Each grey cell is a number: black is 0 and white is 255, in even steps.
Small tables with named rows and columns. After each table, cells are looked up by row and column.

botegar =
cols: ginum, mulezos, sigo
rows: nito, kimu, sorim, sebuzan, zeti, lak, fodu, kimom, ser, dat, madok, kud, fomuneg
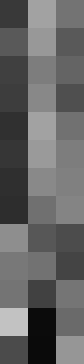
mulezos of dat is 114
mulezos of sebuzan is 136
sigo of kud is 106
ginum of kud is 194
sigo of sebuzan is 79
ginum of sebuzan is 61
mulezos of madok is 65

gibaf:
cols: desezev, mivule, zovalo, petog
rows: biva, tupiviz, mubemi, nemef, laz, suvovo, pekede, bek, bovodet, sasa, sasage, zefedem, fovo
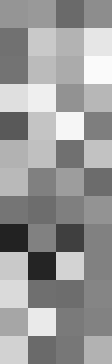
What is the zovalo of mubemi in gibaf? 171
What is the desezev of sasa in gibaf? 201
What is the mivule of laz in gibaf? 196
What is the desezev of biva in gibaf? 149
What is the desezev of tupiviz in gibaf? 113
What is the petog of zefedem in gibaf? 130
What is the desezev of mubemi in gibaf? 115
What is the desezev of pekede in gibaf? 185
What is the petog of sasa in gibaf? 129
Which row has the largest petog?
mubemi

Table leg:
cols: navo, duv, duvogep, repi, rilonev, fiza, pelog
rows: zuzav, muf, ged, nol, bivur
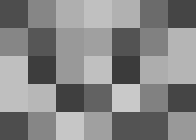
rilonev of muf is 83
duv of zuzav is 134
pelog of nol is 69
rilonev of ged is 59
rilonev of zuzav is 177
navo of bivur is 77
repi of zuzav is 192
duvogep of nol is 63
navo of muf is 134
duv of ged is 61
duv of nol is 183
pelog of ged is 181
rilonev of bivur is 83
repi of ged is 192
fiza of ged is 173
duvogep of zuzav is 175
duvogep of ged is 153
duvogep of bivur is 198

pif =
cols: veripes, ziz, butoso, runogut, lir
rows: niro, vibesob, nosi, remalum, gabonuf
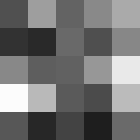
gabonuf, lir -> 106
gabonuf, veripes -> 87
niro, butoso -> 99
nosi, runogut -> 151
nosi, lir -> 233
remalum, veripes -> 252
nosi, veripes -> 136
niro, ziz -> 158
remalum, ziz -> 185

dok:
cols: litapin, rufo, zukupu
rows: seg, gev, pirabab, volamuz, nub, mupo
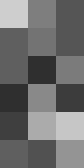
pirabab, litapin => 95
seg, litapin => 206
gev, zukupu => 85
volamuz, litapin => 47
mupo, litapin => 95
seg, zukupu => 85
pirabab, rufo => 47
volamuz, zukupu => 60
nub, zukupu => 198
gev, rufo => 115
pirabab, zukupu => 123
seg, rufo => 126
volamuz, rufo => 137
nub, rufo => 171
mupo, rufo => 81
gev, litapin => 95
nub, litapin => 63
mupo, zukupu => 148

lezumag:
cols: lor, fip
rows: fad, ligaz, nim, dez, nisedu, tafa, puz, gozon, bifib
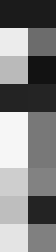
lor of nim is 186
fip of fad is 27
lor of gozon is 190
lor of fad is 27
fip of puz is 130
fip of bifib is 128
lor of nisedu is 246
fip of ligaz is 108
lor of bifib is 228
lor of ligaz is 236

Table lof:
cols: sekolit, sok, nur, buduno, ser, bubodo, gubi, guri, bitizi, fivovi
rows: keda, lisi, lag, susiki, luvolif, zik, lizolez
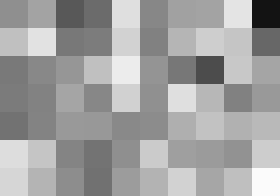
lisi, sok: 226
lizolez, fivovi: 251
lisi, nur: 120
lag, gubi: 119
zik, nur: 132
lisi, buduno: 124
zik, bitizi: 146
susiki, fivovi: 153
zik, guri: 155
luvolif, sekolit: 114
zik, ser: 143
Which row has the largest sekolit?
zik

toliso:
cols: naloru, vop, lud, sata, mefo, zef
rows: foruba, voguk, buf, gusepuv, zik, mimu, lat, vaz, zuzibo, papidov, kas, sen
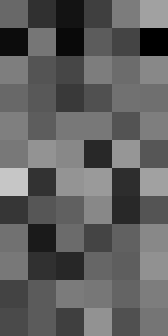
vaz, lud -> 96
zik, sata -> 120
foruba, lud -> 19
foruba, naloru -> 104
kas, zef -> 125
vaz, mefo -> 40
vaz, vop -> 86
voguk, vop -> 118
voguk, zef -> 0
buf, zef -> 136
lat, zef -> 161
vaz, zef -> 84
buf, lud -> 70

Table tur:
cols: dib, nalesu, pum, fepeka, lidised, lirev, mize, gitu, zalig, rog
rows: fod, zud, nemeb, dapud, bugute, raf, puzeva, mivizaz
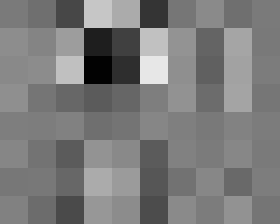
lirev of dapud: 126
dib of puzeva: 119
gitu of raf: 123
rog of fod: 122
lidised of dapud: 102
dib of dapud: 143
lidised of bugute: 116
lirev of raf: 91
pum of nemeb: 192
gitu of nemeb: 96
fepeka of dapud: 91
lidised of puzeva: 155
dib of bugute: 126
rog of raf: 122
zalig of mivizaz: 146
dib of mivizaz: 129
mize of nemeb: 143
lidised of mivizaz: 140
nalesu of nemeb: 140
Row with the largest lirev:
nemeb

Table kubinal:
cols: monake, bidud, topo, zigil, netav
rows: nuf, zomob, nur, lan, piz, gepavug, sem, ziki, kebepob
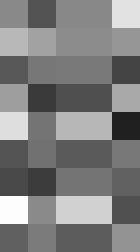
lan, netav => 169
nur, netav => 68
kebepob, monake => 96
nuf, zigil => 136
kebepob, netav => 147
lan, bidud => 58
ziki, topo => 209
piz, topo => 183
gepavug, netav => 120
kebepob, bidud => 123
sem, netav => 97
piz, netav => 32
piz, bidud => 116
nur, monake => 88
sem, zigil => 116
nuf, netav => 226
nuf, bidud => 83
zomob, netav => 150
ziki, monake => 253

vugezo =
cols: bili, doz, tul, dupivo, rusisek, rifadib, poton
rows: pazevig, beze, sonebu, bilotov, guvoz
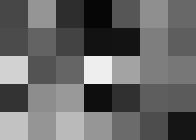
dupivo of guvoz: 150
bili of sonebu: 210
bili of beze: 75
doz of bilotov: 141
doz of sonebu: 83
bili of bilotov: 51
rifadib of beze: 126
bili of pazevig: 71
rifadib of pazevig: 143
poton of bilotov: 91
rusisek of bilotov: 48
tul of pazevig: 45
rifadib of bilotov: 94
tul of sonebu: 101
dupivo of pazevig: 6
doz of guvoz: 149
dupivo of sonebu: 238
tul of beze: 67
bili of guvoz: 194
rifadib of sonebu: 126

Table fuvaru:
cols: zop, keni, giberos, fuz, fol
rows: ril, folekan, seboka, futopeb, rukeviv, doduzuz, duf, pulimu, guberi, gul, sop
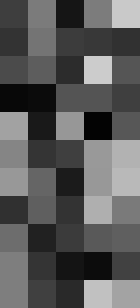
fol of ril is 201
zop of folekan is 51
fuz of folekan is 56
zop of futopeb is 8
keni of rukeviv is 25
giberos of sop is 41
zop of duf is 152
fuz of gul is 12
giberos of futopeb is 84
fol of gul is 65
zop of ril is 62
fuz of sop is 193
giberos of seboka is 44
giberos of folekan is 60
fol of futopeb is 63
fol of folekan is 49
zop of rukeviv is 162
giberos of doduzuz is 63
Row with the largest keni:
ril

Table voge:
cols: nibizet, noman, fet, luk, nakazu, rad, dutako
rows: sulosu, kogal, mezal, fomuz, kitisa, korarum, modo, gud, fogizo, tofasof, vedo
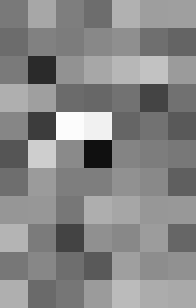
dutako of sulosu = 159
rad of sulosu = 158
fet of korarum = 138
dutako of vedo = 169
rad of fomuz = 68
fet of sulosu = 126
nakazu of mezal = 183
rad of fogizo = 156
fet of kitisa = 252
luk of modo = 126
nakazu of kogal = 143
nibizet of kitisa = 134
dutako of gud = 152
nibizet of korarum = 85
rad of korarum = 125
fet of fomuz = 107
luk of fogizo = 144
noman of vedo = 106
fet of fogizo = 67
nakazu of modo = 145

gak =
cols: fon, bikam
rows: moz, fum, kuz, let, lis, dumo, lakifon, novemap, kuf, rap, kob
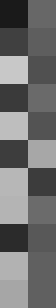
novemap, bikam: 107
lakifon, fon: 183
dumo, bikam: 167
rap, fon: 178
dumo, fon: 61
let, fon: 58
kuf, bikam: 88
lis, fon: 190
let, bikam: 106
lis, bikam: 83
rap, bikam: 96
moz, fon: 26
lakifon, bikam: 60
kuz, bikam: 80
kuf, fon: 43
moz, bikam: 103
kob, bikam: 96
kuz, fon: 200
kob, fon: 166
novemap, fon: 180

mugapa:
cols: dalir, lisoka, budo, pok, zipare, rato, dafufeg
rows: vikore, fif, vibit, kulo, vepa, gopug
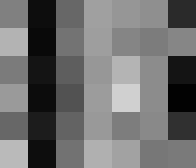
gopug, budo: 114
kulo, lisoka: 12
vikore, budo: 103
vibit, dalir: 123
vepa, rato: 137
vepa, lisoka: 28
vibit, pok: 151
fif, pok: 158
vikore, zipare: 150
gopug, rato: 119
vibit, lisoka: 20
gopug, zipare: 162
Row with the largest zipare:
kulo

